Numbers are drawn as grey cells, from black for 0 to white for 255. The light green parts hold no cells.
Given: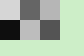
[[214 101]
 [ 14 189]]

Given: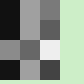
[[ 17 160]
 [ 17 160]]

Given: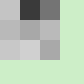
[[196  58]
 [185 168]]

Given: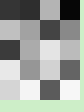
[[ 53  46]
 [192 162]]

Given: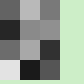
[[ 99 185]
 [ 38 138]]

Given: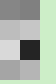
[[134 128]
 [189 198]]
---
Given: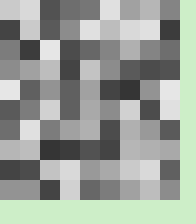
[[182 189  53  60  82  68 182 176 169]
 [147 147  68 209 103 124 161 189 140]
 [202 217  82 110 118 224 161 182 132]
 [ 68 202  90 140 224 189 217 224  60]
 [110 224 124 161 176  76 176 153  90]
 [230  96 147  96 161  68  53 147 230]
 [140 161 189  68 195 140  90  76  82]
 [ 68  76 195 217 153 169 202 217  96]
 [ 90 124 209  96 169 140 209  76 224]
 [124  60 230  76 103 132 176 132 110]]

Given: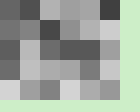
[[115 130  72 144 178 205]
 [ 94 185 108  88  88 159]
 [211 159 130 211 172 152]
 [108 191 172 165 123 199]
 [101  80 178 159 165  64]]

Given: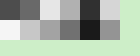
[[245 199 163 113  26 148]
 [ 77 105 230 177  48 214]]

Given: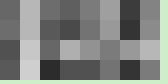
[[ 89 207  44  81  81 115  52 123]
 [109 183  89  74 115 153  52 139]
 [ 81 199 103 175 146 123 153 183]
 [103 183 109  95 123 159  60 131]]

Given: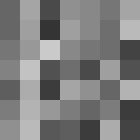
[[102 159  52 159 136 110 186]
 [ 94 172  60 165 144 102 179]
 [102 165  74 144 136 118 165]
 [130 194  81 110  74 159  81]
 [144 186  88  94  60 172  67]
 [124 179 152 124 102 124  60]
 [118 152 202 136 118 110  67]]

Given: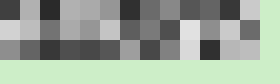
[[ 64 177  42 177 170 150  48 107 136  86 100  56 202]
 [142 100  56  79  72  86 158  72 129 217  48 183 189]
 [210 189 115 170 150 196  94 122  79 225 142 202 107]]

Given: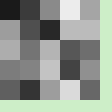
[[157  79  40 187 187]
 [ 26  59 138 236 165]
 [ 95  52 157 218 103]
 [173 116 180  87 110]
 [124 131 195  67 144]]

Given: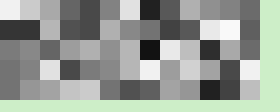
[[123 136 101 157 176 144 182  18 233 190  46 169 107]
 [115 150 163 196 203 115  81  95 163 150  33  66 190]
 [241 203 169 101  73 130 225  33  88 176 144 130 107]
 [ 53  53 182  81  73 176 136 115  66  88 233 249  95]
 [115 130 225  73 123 136 182 241 157 209 163  73 241]]
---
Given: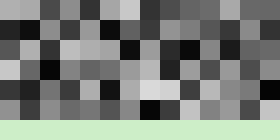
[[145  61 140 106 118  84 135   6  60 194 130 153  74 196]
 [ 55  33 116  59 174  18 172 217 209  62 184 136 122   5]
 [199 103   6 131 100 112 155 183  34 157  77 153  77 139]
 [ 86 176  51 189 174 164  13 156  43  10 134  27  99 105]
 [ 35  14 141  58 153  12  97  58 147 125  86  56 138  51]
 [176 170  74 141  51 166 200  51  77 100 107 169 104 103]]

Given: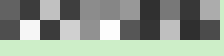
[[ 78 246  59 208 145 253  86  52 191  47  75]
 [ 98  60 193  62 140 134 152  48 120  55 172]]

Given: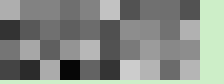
[[ 68  43 171   6  99  52 204 180 107 181]
 [117 167  95 148 183  82 122 155 136 141]
 [ 51  88 112  95 108  80 141 138 114 177]
 [174 130 131 111 130 194  82 112 111  82]]

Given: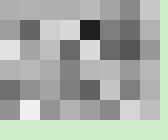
[[146 239 147 176 158 137 212 189]
 [110 144 163 126  96 196 127 176]
 [179 184 171 131 184 186 154 184]
 [226 165 189 104 218 104  85 152]
 [158 101 207 216  32 125 107 178]
 [175 177 175 175 186 164 137 199]]

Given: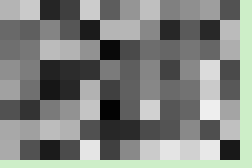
[[170  81  27  75 229  64 137 203 228 209 232  24]
 [168 160 188 178  80  39  42  75  83 137  78 192]
 [ 81  51 122 146 196   3  94 209  86 101 238 164]
 [161 112  22  39 178  64  96 135 106 114 202  88]
 [143 125  34  44  50 123  94 133  66 136 219  74]
 [111 119 187 179 146   9  74 109 102 118 102 174]
 [105  95 132  86  27 181 182 136  39  90  40 187]
 [180 202  37  63 204  93 149 191 128 143 158  82]]

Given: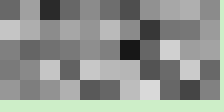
[[151 126 146 176  89 102 189 217 103  69 129]
 [122 137 197  98 199 184 182  83 106 203 104]
 [128 101 113 121 142 128  23 102 208 158 163]
 [197 174 140 166 149 186 139  55 117 119 155]
 [104 160  42 103 139 110  78 145 167 175 139]]

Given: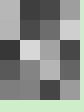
[[126 129  69 155]
 [ 89 132 181 100]
 [ 55 215 163  71]
 [181  74 109 207]
 [183  62  72 158]]
